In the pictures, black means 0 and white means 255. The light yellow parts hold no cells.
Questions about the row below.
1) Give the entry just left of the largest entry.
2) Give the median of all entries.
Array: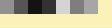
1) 50
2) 126

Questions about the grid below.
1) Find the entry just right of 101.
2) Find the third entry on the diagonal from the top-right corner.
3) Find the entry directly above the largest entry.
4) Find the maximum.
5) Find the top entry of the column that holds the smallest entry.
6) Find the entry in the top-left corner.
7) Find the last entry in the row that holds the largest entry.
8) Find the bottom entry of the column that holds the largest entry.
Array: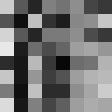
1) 158
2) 142
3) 212
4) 232
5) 115
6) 204
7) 150
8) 219

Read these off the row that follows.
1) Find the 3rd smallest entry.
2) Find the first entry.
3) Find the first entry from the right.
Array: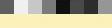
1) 73
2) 95
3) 150

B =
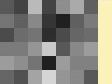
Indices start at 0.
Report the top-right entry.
96
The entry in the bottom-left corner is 102
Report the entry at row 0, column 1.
67
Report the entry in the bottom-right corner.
88
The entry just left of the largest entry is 164
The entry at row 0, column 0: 88
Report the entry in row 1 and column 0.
116
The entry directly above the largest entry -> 32

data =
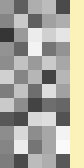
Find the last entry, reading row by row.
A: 88
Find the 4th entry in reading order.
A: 188
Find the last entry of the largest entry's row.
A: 250
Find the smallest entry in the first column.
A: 53
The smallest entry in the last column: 74
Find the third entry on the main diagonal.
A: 236
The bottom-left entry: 125
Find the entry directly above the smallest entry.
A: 133
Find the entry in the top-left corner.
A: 154
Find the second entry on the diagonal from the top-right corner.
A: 161
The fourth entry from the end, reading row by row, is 74
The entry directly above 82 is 102
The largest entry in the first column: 208

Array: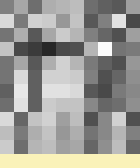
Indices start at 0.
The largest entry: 251
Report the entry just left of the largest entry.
181
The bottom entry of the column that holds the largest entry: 143
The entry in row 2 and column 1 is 174
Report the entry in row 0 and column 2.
110
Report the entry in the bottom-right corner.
102
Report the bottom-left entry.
203
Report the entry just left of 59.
73
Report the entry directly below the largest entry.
96
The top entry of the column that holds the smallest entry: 174
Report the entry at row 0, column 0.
128
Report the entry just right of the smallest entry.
73
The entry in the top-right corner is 159
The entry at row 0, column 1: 167
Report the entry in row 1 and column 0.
217
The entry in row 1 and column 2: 209
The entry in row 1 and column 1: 122
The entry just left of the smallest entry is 59
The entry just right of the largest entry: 116
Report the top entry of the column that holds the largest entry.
96
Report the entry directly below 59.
88

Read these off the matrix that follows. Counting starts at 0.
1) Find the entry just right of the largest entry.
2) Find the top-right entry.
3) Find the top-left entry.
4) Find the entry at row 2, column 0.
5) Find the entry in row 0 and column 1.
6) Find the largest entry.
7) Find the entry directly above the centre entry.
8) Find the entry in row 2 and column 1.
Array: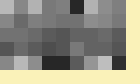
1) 47
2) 127
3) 184
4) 114
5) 135
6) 190
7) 114
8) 114

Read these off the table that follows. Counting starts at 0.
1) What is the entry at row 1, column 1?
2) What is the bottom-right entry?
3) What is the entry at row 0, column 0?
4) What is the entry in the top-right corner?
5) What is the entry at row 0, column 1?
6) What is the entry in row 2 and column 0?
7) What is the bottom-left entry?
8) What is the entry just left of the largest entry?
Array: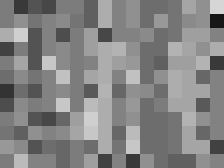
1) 144
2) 130
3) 124
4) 214
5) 57
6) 173
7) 124
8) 144

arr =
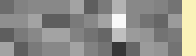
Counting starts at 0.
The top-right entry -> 115
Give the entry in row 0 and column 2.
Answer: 136
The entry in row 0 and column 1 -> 130
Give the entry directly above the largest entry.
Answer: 179
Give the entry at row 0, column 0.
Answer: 108
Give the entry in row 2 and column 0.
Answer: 94
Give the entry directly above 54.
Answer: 192
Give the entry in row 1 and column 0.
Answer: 143
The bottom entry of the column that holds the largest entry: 54
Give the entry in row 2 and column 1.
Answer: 122
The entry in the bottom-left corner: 163
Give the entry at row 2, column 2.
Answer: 136

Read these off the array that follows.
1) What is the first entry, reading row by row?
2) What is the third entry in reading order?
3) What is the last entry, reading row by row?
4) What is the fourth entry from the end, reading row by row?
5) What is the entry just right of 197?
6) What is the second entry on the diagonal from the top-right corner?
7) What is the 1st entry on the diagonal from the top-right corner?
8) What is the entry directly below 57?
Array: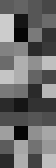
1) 92
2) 86
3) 191
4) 42
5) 175
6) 86
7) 71
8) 191

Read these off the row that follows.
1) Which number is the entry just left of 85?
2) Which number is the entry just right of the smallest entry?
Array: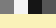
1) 21
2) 85

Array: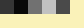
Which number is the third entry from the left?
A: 113
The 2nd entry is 8
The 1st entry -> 53

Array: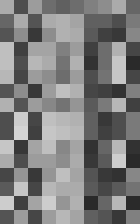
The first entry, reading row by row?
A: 171
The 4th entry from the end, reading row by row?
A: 96
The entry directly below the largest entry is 56
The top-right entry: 102
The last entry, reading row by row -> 128
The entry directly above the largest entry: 205
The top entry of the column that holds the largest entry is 78
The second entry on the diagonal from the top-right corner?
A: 78
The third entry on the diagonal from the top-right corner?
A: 64
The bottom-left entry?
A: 84
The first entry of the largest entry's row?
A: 78
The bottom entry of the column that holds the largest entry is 156
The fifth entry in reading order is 96
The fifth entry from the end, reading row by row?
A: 164
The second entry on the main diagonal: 171
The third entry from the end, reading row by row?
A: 84
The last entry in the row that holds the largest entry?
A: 122
